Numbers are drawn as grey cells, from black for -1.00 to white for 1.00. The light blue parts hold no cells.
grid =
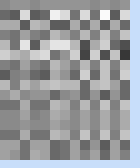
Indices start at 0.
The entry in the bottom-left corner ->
0.26
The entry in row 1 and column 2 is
0.71
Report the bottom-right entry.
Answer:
0.00
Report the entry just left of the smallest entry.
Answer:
0.53
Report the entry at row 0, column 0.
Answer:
0.08
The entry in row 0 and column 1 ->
0.16
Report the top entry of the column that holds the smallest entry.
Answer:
0.16
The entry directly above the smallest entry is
-0.38
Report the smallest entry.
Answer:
-0.57
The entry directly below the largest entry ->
-0.28
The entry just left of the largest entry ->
-0.10
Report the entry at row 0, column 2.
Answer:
0.16
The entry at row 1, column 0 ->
-0.18
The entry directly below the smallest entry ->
0.53
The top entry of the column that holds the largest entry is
0.16
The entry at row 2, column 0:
0.34
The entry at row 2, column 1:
0.34
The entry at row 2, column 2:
-0.28

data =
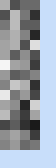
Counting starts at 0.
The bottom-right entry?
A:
-0.07
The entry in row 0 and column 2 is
-0.17
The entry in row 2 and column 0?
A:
-0.07
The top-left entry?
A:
0.38
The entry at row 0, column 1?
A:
-0.37
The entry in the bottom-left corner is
0.03
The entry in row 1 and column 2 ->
-0.07
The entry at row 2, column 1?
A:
0.47
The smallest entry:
-0.80
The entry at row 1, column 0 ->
-0.37
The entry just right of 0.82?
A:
-0.07
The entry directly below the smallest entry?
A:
-0.53
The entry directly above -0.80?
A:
0.28

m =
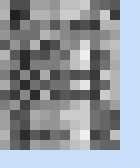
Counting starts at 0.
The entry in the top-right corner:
-0.31
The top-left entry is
0.33
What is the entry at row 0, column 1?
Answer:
-0.39
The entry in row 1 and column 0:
0.41
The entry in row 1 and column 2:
-0.56
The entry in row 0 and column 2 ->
-0.39
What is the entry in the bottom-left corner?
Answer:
0.25
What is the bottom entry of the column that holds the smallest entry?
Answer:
-0.21
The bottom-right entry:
-0.21
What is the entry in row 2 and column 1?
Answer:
-0.56
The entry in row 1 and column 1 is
-0.75

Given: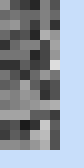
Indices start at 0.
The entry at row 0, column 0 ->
0.18
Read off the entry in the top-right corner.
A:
-0.36
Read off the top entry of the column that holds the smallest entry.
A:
-0.53
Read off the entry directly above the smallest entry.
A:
0.28
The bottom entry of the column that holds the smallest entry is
0.01
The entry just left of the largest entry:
-0.45
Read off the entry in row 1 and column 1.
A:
-0.08
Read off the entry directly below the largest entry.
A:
-0.08
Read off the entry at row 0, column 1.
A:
-0.36
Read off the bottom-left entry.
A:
0.10
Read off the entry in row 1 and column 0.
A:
-0.18
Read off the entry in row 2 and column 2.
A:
-0.18
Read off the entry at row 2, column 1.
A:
0.18
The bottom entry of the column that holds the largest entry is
-0.36
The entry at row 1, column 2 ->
-0.18
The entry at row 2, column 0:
0.10
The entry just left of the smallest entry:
-0.36

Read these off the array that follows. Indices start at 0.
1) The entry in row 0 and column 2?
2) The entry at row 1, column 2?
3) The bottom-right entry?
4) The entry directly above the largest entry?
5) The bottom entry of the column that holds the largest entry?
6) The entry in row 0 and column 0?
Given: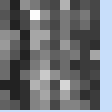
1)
0.13
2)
-0.44
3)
-0.54
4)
-0.05
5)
0.03
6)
-0.24

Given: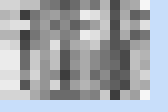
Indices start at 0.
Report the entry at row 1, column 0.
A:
0.41
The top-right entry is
0.93
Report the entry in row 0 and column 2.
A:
0.50
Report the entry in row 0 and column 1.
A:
0.66
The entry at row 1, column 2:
-0.52
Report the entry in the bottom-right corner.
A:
0.93
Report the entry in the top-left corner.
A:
0.66
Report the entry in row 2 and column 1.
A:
0.75
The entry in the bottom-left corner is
0.66
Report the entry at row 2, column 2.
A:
0.75
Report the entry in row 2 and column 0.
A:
0.66
